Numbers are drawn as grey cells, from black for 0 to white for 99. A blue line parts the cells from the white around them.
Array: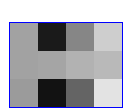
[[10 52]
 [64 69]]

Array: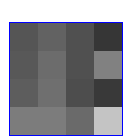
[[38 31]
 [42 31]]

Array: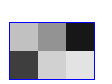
[[57  9]
 [81 88]]

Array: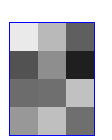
[[72 37]
 [55 12]]

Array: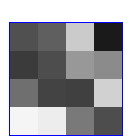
[[37 79]
 [30 59]]

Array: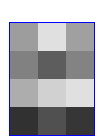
[[87 62]
 [36 51]]

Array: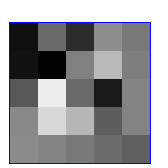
[[41 17]
 [ 1 50]]
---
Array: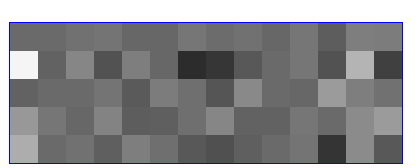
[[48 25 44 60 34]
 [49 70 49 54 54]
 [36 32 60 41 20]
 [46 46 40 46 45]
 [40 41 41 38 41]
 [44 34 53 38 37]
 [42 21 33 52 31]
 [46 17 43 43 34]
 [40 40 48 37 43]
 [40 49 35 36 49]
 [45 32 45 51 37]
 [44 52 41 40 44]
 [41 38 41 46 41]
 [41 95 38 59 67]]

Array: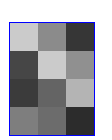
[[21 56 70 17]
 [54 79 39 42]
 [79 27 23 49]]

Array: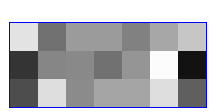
[[77  7 37]
 [65 98 86]
 [50 58 64]
 [60 44 64]
 [60 53 54]
 [44 52 86]
 [88 20 30]]

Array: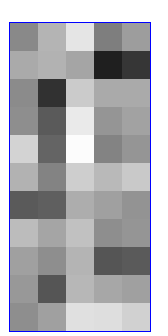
[[61 21 66 63 58 78 57 58 35 62 81]
 [49 12 66 58 51 72 62 55 33 65 86]
 [89 64 79 91 98 80 67 75 70 71 87]
 [70 69 19 35 39 51 37 64 55 33 62]
 [53 66 54 55 82 69 35 73 62 59 55]]

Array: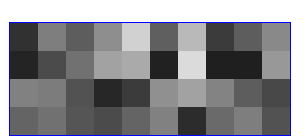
[[53 59 28 32]
 [36 12 36 49]
 [23 12 51 41]
 [72 85 63 17]
 [37 13 56 50]
 [81 66 23 39]
 [55 63 15 29]
 [36 44 32 33]
 [49 29 48 44]
 [19 14 50 39]]

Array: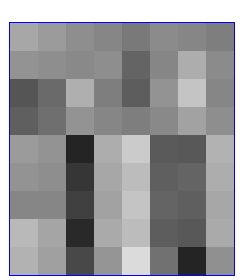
[[49 54 52 55 69 67 65 66 56]
 [52 67 76 63 34 39 37 34 14]
 [54 52 57 53 35 37 39 36 44]
 [47 39 36 49 79 73 76 73 85]
 [52 55 49 52 67 65 63 66 58]
 [55 53 68 57 14 21 25 16 28]
 [60 55 41 43 57 55 52 64 62]
 [65 57 33 37 60 57 52 72 69]]

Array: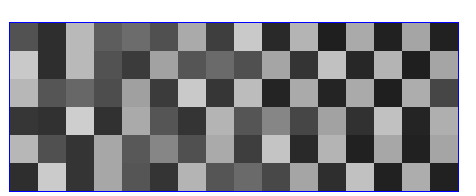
[[13 64 27 68 64 13]
 [64 12 67 14 13 67]
 [13 70 12 75 65 13]
 [66 15 66 19 13 75]
 [12 75 14 63 70 18]
 [70 20 66 27 16 64]
 [16 64 14 52 76 28]
 [78 31 73 33 24 41]
 [24 41 21 70 66 33]
 [66 33 78 20 31 70]
 [31 63 23 33 52 20]
 [42 23 62 66 34 33]
 [36 32 30 19 65 65]
 [72 72 40 80 20 20]
 [18 18 33 19 31 79]
 [32 78 71 21 71 18]]

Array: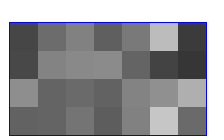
[[23 21 68 41]
 [73 26 56 77]
 [47 39 51 50]
 [37 54 38 36]
 [50 53 41 45]
 [42 51 39 39]
 [27 28 55 38]]
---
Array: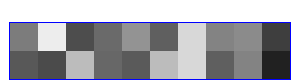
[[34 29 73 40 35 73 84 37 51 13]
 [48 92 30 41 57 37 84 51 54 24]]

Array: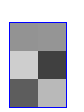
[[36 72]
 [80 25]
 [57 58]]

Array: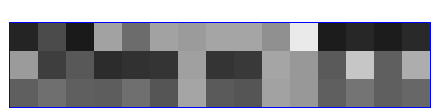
[[37 43 37 36 43 33 64 35 33 63 59 37 45 37 40]
 [60 24 34 17 19 20 62 20 22 64 59 35 77 37 67]
 [14 29 10 63 42 63 60 64 64 56 91 11 15 11 16]]

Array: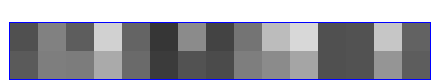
[[35 49 48 66 41 23 32 29 49 54 64 31 32 58 36]
 [31 50 36 81 39 21 54 26 45 73 84 31 32 77 38]]

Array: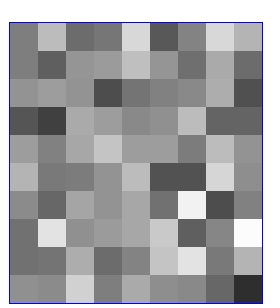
[[56 54 81 49 66 55 53 40 18]
 [44 45 67 42 51 76 88 47 70]
 [44 88 56 60 65 78 37 52 98]
 [54 40 64 57 65 44 94 30 50]
 [70 47 48 57 73 32 32 83 55]
 [61 50 65 76 61 61 48 73 57]
 [33 25 66 61 53 56 73 39 39]
 [57 61 57 30 45 50 53 67 31]
 [49 37 58 60 74 58 43 66 42]
 [49 73 42 46 84 34 51 84 70]]

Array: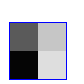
[[ 2 86]
 [35 77]]

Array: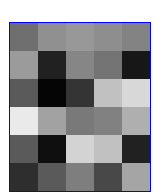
[[18 35 49 28 64]
 [35  6 82 75 13]
 [91 63 47 50 68]
 [35  2 20 75 84]
 [60 13 52 45  9]
 [43 56 59 55 51]]

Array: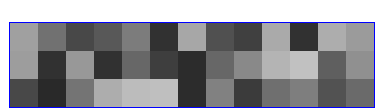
[[28 16 45 67 73 74 17 50 23 43 49 32 41]
 [61 19 59 19 40 24 17 40 53 70 75 37 56]
 [62 44 28 34 48 19 65 31 25 66 19 67 60]]
